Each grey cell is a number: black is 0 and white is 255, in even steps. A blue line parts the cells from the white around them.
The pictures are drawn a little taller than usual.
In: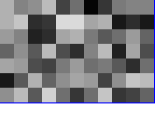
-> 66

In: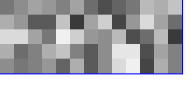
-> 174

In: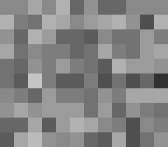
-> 114

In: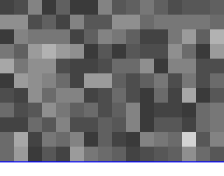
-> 107

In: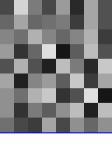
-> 103

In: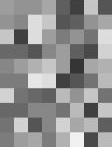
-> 73

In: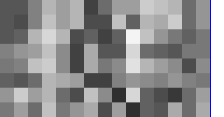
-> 108
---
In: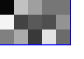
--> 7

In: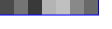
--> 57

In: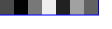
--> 2

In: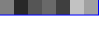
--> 40

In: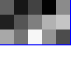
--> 2

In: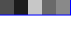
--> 28

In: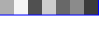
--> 59
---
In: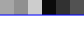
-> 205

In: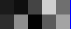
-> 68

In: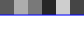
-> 121

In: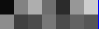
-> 174

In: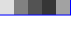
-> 83

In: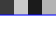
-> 27

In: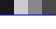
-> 136

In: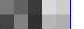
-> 58
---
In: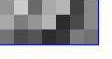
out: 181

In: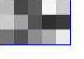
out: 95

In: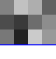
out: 193

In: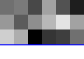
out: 162

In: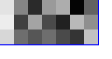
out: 173

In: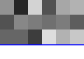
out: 82
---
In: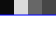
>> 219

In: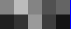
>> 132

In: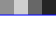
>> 207

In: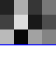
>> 174

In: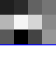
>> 43

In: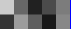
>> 33
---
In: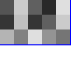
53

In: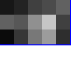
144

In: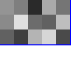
108

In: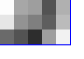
127

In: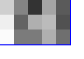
175

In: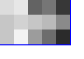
198
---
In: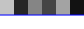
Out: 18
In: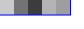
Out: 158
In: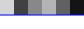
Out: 20
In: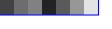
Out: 227
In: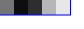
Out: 231
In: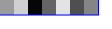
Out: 133
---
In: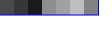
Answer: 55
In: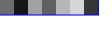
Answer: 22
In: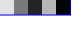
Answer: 122
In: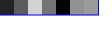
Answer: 92
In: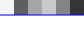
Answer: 95
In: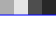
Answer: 229
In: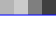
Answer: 203
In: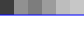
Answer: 145
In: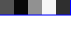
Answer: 7
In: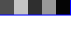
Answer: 196
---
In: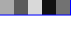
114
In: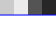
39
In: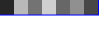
71
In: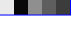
60
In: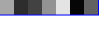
98
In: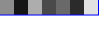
226
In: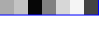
68
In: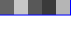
181
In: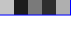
175
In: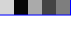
126
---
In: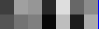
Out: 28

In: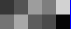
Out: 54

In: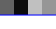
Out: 99

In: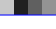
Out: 96

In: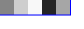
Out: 133

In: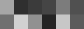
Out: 47

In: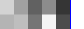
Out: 76

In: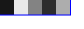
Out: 45

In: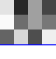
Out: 69

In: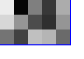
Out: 47
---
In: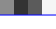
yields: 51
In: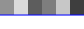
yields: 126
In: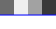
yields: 239
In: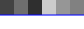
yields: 204
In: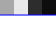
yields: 233
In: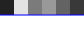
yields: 153
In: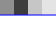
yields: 61
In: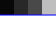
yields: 40
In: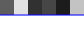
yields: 70
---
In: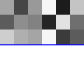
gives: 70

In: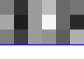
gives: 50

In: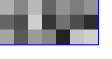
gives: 134

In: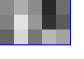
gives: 173

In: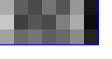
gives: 95

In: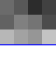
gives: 88

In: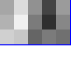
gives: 220

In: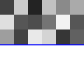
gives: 203

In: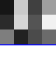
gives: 202
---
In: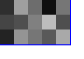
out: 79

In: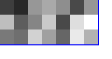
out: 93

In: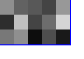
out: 192

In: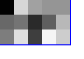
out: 116

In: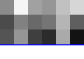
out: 129

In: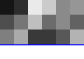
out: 118
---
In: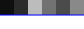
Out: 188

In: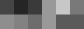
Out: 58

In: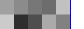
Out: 119

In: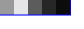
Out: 92

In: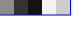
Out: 19

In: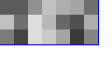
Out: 145
